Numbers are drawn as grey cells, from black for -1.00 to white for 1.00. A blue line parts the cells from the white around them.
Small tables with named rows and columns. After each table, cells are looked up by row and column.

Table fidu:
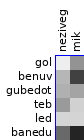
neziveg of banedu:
-0.18
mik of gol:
0.15
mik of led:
0.66
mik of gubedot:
0.29
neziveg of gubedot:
0.38
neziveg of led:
0.67

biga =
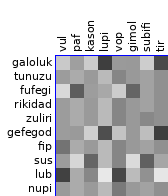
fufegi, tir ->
0.13
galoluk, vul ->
0.58
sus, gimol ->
0.72
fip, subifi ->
0.27
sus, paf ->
0.68
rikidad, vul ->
0.22
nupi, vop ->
-0.04
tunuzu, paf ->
0.34
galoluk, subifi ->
0.61
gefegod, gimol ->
0.20
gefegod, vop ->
0.53
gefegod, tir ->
-0.51
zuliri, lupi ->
0.46
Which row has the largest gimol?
sus

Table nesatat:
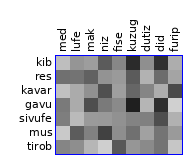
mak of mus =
0.01
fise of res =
0.21
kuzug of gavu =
-0.76
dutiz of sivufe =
0.00
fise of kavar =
0.25
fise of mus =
0.11
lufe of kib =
0.17
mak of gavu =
-0.39
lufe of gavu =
0.34
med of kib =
0.49
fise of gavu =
0.08
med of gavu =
-0.04
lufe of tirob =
0.11
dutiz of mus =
0.26
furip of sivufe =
0.39
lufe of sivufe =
0.46

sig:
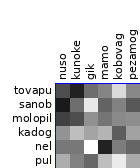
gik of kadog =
0.29
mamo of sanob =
-0.22
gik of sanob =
0.83
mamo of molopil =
-0.08
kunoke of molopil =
-0.39
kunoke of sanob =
-0.14
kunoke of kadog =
0.49
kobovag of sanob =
0.02
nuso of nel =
-0.06
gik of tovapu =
-0.14

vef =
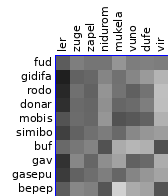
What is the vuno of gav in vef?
-0.24
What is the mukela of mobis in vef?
-0.36
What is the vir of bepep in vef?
-0.35
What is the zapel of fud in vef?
-0.08
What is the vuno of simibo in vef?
0.07
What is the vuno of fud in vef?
-0.02
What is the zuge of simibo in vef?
-0.23
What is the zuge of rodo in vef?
-0.12
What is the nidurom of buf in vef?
-0.36
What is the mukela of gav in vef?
0.27
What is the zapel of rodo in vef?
-0.23
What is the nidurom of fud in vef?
-0.08
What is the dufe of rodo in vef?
-0.10
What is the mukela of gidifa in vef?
-0.11
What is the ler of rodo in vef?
-0.69
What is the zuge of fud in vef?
-0.01
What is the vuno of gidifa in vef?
0.05
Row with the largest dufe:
buf

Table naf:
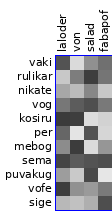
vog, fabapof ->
-0.05
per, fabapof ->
0.68
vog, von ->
-0.28
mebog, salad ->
0.72
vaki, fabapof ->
-0.12
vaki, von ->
0.71
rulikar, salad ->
-0.51

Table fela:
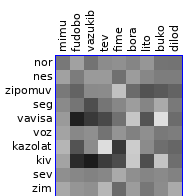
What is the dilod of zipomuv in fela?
-0.22
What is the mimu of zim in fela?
0.32
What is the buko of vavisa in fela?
0.75
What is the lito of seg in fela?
0.04
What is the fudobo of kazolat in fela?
-0.35
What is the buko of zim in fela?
0.10
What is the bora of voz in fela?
0.01
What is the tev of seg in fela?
-0.08
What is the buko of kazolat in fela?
-0.14
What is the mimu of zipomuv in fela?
-0.05
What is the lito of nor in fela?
0.18
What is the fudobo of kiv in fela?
-0.66
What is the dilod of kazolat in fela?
-0.20
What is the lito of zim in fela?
-0.07
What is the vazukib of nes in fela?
0.21
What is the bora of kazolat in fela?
0.60
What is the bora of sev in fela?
0.12
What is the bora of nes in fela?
0.22
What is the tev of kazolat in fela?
0.73

